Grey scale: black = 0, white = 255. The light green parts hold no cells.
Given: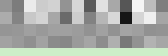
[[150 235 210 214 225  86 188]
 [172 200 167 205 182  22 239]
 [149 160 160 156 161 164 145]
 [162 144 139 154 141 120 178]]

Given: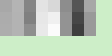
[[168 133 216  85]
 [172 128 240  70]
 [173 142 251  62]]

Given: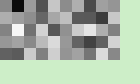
[[136 156 198 175 160]
 [174 142 167  90  60]
 [131 113  87 204 174]
 [151 137 218  99  97]
 [ 97 202 207 162 219]]

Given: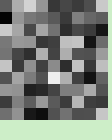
[[ 92 210  55  59 201]
 [  3 120  89 127  93]
 [202  73 113  72  22]
 [120 149  63 195 108]
 [116  47  67  82 156]
 [196 144 139 194 190]
 [ 82 124 239  65  98]
 [150  33  68 126  82]
 [ 60  93  90 182  57]
 [111  24  81  78 198]]

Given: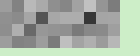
[[157 185 143 162 149]
 [144 166 167 173 165]
 [142 105 147 122 138]
 [157 133 123 163 155]]

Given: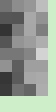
[[115 151]
 [ 86 168]
 [ 52 167]
 [ 85 157]
 [119 133]
 [146 159]
 [ 54 167]
 [ 58 101]]

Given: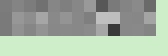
[[124 124 134 135  87 132 106]
 [122 142 137 136 191 136 164]
 [122 134 136 136 166 136 132]]
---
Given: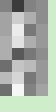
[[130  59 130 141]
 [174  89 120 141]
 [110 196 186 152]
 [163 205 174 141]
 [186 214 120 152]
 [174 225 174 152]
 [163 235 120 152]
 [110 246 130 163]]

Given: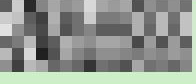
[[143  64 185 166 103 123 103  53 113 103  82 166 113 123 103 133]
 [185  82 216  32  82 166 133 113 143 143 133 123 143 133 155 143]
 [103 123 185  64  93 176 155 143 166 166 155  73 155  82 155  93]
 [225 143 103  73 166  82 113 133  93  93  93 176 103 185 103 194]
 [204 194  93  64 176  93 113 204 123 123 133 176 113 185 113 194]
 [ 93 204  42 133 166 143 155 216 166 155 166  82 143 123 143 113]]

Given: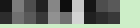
[[ 45 112  89  56 145 112 211  33  45  56]
 [ 22 124  77  33 134  13 199  22  77  89]]

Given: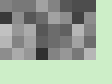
[[131 120 120 162 131  87  77  77]
 [182 131 162  96 108 120 162 108]
 [ 57 141  87 108 162 141  66 141]
 [193 151 171  87 108  96 182 131]
 [141 171 151  47 131 151 120 182]]

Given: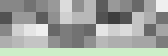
[[135 135 114 135 153 220 144 184  92 153 135 104 165 239]
 [ 82 153 153  92 144 208 184 184  82  61  82 196 174 114]
 [174 184 196 196 144 124 114 144 184 174 174 165 165 124]
 [135 208 229 239 104 124 114 104 229 208 220 196 104 165]]

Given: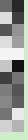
[[198  19]
 [107  40]
 [221  63]
 [125  85]
 [135  95]
 [ 63 116]
 [ 85 147]
 [221 158]
 [209 179]
 [116 233]
 [244 244]]

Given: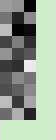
[[188   2  12]
 [117  35 137]
 [ 57  47 234]
 [188  57 165]
 [147  67  87]
 [ 78  96 137]
 [ 67 126  47]
 [ 87 137 117]
 [156 147   2]
 [108 176  35]]

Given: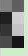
[[ 74  22]
 [126  95]
 [ 53 195]
 [ 31 207]]
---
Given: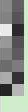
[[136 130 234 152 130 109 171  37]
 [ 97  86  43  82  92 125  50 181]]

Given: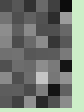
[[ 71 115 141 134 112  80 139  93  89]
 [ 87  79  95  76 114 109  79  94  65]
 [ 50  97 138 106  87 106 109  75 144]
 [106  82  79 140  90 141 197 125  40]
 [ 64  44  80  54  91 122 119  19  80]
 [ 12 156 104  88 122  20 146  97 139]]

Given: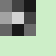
[[118 163  99]
 [ 67 211  25]
 [ 25  67 107]]

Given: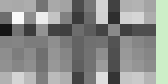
[[171 109  21 131 142 145 178]
 [169 249 115 133 125 134 213]
 [173 142  59 124 139 143 187]
 [115 237 147 124 111 114 126]
 [169 196  67 143 149 152 187]
 [163 129  63 121 134 138 174]
 [ 77  58 109  99  99  95  65]
 [119 105  92 112 114 114 120]
 [211 209  68 114 142 156 223]
 [ 65  46 138  83  79  77  52]
 [176 209  63 147 153 158 197]
 [179 214  78 134 142 149 202]
 [164 173  78 126 134 139 180]]

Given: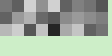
[[119  98 183]
 [ 95 154 205]
 [209 177  86]
 [145 105 194]
 [209  87  37]
 [ 97 139 169]
 [128 154 196]
 [115 140  97]
 [ 85 126 115]]

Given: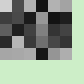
[[209  62  94  41 166]
 [ 76  73  31 182 168]
 [178  27  65  58 172]
 [ 19 151 128 111  22]
 [178  19  52  71 149]
 [163  30  67  52 174]]

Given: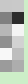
[[200 128 183 144 248 155]
 [201  44 244 210 190 173]]
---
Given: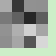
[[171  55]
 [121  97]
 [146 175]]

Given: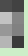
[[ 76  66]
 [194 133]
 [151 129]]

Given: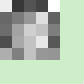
[[238  55]
 [104 123]
 [109 163]]

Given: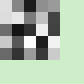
[[223 134]
 [220 230]
 [109  20]]

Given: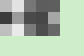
[[187 226]
 [ 59 155]
 [190 233]]

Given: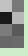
[[194 120]
 [ 25 183]
 [124  89]]

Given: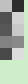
[[192  44]
 [ 80 211]
 [ 87 200]]

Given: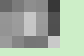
[[103 123]
 [149 156]
 [148 155]]
